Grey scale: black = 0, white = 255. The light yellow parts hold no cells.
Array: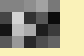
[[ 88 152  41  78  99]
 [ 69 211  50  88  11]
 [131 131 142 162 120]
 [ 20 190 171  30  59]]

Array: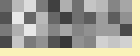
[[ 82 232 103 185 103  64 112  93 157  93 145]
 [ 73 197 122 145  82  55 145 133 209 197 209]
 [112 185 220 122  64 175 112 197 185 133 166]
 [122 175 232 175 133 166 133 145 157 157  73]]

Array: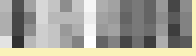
[[174  70 121 215 184 184 184 236 162 153 100 121 100 141  90 130]
 [174  70 141 206 196 153 174 246 153 162 110 121 110 153  61 130]
 [184  81 162 215 196 141 196 246 174 162 110 121 100 153  70 141]
 [227  49 184 206 196 162 130 255 100 130  70 110  61 174  81  90]]

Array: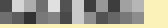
[[111  93  51 121 131  73 202 141  82 102 121 141]
 [ 73 213 173 111 224  82 202  61 151  61 161 182]]

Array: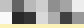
[[249  41  53 217 173  64 152]
 [194 100 185 206 143 164 237]]

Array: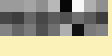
[[ 71  61 102  71  92  80 112  92  61]
 [131 102 122  80 112 175  17 122 131]
 [155 155 164 143 184   6 247 175 143]]

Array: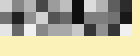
[[114  33 144 210  84 104  14 126 126 114  24]
 [210 135 179  72 156 190  14 220 179  94  44]
 [229 104 240 135 168 168 200  53 144  53 240]]

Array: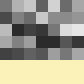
[[187  43  65  55 119 220 230]
 [ 65  74  97  86 158 119 167]
 [ 74 129 107 199 139 139 149]
 [167 129 158  43  43  86  55]
 [119 178 199  97 210 107 167]]

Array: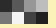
[[119 244  66  32]
 [ 43  88 151 189]]
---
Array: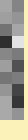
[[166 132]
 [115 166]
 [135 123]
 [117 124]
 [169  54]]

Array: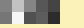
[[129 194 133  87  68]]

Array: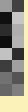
[[155  65]
 [ 44 174]
 [194  44]
 [114  84]]

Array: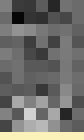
[[127  59  56  92  38 114 107]
 [126 147 138 120 108 113  97]
 [124 110  72  57 113 122 112]
 [ 83 112  96 101 106 122 109]
 [ 68 169 129 162 102 149  77]
 [ 69 147 173 184 145 105  92]]

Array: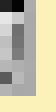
[[ 34   3 172]
 [213 112 170]
 [198 124 169]
 [ 91 184 169]]

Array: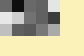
[[104  14 105  98 229]
 [191  95  89 120 170]]

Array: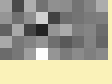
[[165  73 174 114 144 141 115 132 172]
 [ 97 169  67  34 149 171 127 133 108]
 [107 119 158 254 149 123 139 127 137]]

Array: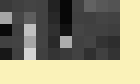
[[ 58  64  68  66  34   7  66  98  88  83]
 [  9  64 192  66  48  17  69  65  65  62]
 [ 23  64 212  64  52  58  66  48  64  51]]

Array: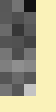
[[ 88 116  18]
 [106  54  87]
 [118  77 117]
 [ 85 106  86]]
